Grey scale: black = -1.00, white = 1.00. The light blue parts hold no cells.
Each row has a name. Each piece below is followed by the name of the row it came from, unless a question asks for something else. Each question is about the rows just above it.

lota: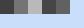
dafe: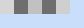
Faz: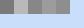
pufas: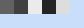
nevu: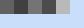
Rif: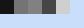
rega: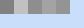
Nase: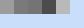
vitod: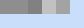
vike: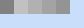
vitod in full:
[0.11 0.11 0.01 0.51 0.28]
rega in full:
[0.01 0.51 0.11 0.28 0.16]
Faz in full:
[-0.04  0.45  0.06  0.22  0.11]
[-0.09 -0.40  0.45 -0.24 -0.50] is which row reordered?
nevu
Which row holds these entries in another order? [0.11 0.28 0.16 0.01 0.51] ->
rega

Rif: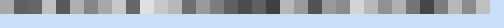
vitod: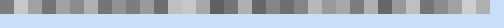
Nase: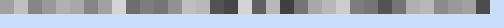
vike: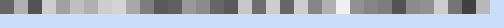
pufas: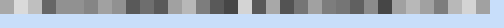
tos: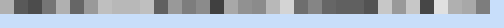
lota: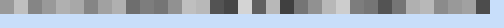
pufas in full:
[ 0.32  0.71  0.50 -0.20  0.14  0.14  0.04  0.26  0.14 -0.30 -0.14 -0.30
  0.26  0.44 -0.02 -0.30 -0.45  0.66 -0.30  0.32 -0.35 -0.08  0.26 -0.02
 -0.08 -0.25  0.09 -0.45  0.26  0.44  0.26 -0.02  0.44  0.66  0.26]
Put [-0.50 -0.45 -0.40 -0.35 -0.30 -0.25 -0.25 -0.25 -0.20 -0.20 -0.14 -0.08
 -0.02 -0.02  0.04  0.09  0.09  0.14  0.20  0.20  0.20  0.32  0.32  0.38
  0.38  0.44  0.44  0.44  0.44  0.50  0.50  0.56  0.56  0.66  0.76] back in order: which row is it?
Rif

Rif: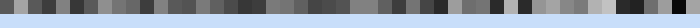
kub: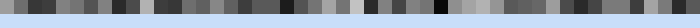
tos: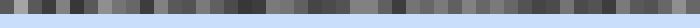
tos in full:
[-0.30  0.29 -0.30 -0.52  0.01 -0.57 -0.30  0.12 -0.09 -0.19 -0.52  0.01
 -0.30 -0.35 -0.04 -0.25 -0.41 -0.57 -0.52 -0.04 -0.09 -0.25 -0.46 -0.41
 -0.35  0.01  0.01 -0.25 -0.52 -0.09 -0.19 -0.04 -0.25  0.01 -0.19 -0.04
 -0.19 -0.35 -0.46 -0.41 -0.09 -0.41 -0.35 -0.52 -0.04 -0.30 -0.35 -0.19
  0.12 -0.19]
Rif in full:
[-0.30  0.29 -0.30 -0.52  0.01 -0.57 -0.30  0.12 -0.09 -0.19 -0.52  0.01
 -0.30 -0.35 -0.04 -0.25 -0.41 -0.57 -0.52 -0.04 -0.09 -0.25 -0.46 -0.41
 -0.35  0.01  0.01 -0.25 -0.52 -0.09 -0.46 -0.67  0.23 -0.14 -0.09 -0.67
  0.40 -0.67  0.17  0.29  0.06 -0.04  0.40  0.52 -0.67 -0.73 -0.14  0.23
 -0.94  0.29]
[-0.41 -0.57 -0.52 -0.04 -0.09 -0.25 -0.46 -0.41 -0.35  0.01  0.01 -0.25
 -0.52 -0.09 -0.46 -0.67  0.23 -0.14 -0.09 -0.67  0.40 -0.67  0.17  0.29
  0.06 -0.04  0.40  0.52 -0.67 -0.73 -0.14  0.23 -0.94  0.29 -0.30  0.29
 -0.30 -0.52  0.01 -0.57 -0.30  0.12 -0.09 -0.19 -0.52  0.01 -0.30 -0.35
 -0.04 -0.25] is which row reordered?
Rif
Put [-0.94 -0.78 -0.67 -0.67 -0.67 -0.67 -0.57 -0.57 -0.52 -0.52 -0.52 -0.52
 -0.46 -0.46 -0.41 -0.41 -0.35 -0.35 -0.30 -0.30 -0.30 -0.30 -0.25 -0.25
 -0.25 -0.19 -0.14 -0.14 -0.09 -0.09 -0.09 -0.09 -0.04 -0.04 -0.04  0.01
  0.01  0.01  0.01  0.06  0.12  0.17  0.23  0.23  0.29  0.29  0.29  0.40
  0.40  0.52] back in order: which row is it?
kub

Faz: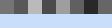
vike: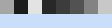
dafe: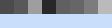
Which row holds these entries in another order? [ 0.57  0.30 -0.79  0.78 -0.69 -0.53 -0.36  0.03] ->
vike
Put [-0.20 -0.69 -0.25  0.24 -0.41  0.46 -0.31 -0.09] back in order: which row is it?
Faz
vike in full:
[ 0.30 -0.79  0.78 -0.69 -0.53 -0.36  0.03  0.57]
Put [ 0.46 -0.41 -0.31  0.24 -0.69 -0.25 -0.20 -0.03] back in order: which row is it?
dafe
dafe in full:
[-0.41 -0.31  0.24 -0.69 -0.25 -0.20 -0.03  0.46]
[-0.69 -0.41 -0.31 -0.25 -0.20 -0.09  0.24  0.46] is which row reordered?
Faz

